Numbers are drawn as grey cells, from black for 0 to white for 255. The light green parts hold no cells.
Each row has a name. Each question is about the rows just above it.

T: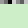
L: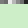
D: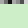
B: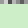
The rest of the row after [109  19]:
[168 138  80 210]
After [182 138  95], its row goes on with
[154]
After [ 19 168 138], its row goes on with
[ 80 210]

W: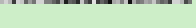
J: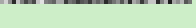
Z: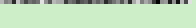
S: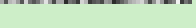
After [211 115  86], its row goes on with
[115 168 225 155  73 168 168  43 115  99  59 211 183  59  86  99  73 155
 143  43  73  99 127 168 183 197 211 155  73 143 211 155  59  99 127 241
  59 115  86]
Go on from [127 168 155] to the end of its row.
[197 127  99 115  59 211 211 183  73 115]
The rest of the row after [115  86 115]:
[168 225 155  73 168 168  43 115  99  59 211 183  59  86  99  73 155 143
  43  73  99 127 168 183 197 211 155  73 143 211 155  59  99 127 241  59
 115  86]
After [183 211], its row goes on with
[183  59 211 197  99 155 115 211 211 127 127  99  73 168  30  99  86  43
 197  99  59 225  59  99  73  17 168 183 127 197  17 168 115 127 168 155
 197 127  99 115  59 211 211 183  73 115]
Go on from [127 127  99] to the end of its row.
[ 73 168  30  99  86  43 197  99  59 225  59  99  73  17 168 183 127 197
  17 168 115 127 168 155 197 127  99 115  59 211 211 183  73 115]

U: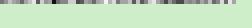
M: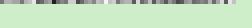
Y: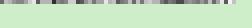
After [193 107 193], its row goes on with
[120 193 205 180 180 120  91 120 107  75  75 134 149 134 120 149 120 193
 107 164 229  91 244 193]
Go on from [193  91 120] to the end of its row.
[134 193 107 193 120 193 205 180 180 120  91 120 107  75  75 134 149 134
 120 149 120 193 107 164 229  91 244 193]
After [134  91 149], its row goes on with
[120  75  91 149 164 107 120 134 120 180 107 164 217  91 229 193]
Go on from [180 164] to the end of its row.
[164 120 180 193 229  91 107 149 164  32 107 134 120 205 205  75 107 149
 164 134 193 180 244 193 205 120 164 180 180  91 217 107 134 193  91 164
 134  91 149 120  75  91 149 164 107 120 134 120 180 107 164 217  91 229
 193]
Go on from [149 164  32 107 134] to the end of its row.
[120 205 205  75 107 149 164 134 193 180 244 193 205 120 164 180 180  91
 217 107 134 193  91 164 134  91 149 120  75  91 149 164 107 120 134 120
 180 107 164 217  91 229 193]
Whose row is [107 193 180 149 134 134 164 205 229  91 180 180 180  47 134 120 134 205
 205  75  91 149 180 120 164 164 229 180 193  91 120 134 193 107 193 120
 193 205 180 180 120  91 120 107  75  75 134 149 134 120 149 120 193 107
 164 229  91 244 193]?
Y

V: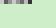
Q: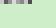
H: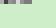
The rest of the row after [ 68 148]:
[136 217 148 124 124]
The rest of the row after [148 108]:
[188  53]
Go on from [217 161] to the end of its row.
[136 201  80]
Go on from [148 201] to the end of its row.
[148 108 188  53]
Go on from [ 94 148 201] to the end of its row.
[148 108 188  53]
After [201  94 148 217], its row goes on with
[161 136 201  80]

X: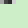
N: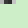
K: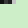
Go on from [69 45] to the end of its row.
[209]
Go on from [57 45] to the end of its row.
[196]
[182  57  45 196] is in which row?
N
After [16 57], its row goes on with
[ 32 196]

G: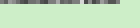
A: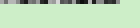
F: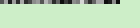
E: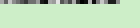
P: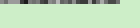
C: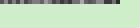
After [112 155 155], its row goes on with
[155  59  29 125 112 125  73  59 139 125 182  99 112  85 139  73  59  59
 155  59 112 168 112  73  73 112]
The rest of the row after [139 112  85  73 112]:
[112 125  85  73 125 125 168  99 112  99 125 125 213  73 139  73  99 155
 125  85  85 125]
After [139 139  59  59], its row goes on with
[112  44]
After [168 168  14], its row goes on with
[ 29 139  14]
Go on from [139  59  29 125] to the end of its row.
[112 155  44  29 168 155 213  85  99  73 155  44  14  29 182  29 139 139
  44  59  44 139]
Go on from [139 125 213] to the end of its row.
[112  44  99 168 168  14  29 139  14]
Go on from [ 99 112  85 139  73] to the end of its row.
[ 59  59 155  59 112 168 112  73  73 112]

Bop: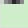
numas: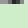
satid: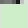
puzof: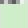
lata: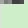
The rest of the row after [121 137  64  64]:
[77]
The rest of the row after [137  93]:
[164 239]
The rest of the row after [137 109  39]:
[ 77 137]
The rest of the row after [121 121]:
[ 93  24 194]
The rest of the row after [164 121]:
[137  64  64  77]

